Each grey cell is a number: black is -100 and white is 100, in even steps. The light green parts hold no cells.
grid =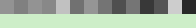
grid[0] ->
15
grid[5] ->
-11
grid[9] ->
-8
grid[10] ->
-56
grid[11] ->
-34

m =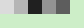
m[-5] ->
72
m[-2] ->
15

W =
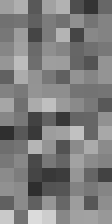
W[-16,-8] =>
25
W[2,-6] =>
-46
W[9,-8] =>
-63
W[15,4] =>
6
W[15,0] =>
58
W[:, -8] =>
[25, -11, -7, 5, 18, -24, 2, 30, 6, -63, -14, -6, 9, 14, -25, 58]
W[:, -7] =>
[37, -9, 23, 26, 48, 35, -5, -12, -6, -31, -9, 7, -2, 9, 9, -10]
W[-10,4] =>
11
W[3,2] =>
-17
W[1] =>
[-11, -9, -25, -3, -11, 13, -9, 3]
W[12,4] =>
-53
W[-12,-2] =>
-35
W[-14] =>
[-7, 23, -46, -3, 41, -46, 7, 3]
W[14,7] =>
11
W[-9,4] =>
21
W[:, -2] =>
[-59, -9, 7, -12, -35, 4, -10, -5, -20, -20, 34, 9, -21, -6, -32, 27]
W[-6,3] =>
16
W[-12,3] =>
24
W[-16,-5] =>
27
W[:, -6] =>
[-31, -25, -46, -17, -14, 15, 16, 34, -48, -55, 42, -43, -46, -64, -25, 72]
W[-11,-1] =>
16
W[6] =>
[2, -5, 16, 11, 11, -9, -10, -8]

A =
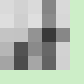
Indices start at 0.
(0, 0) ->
71
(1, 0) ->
74
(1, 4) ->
69
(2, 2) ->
15
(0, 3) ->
4
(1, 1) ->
62
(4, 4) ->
64
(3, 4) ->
65
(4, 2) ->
30

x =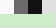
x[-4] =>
95
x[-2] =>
-86

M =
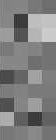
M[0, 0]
3
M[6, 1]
2
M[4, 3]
-9
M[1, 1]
-54
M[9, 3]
-9
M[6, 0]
-3
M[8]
[36, -25, -53, -23]
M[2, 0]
22
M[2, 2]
42
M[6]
[-3, 2, -4, -4]
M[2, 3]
59
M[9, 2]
7

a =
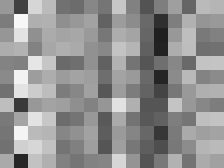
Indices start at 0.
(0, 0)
19
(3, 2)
2
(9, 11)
-57
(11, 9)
16
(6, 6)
26
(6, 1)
78
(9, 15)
28
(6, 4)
-3
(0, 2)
68
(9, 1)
91
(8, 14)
50
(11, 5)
-8
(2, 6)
21
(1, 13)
39
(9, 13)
33
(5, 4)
22
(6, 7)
-32
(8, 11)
-24
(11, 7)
4
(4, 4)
-17
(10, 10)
-26
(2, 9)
29
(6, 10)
-22
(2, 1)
78
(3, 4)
37
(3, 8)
53
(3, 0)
36
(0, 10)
-35
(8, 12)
-1
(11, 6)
2
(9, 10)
-19
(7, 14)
6
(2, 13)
49
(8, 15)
53
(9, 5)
14
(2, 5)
31
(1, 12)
-1
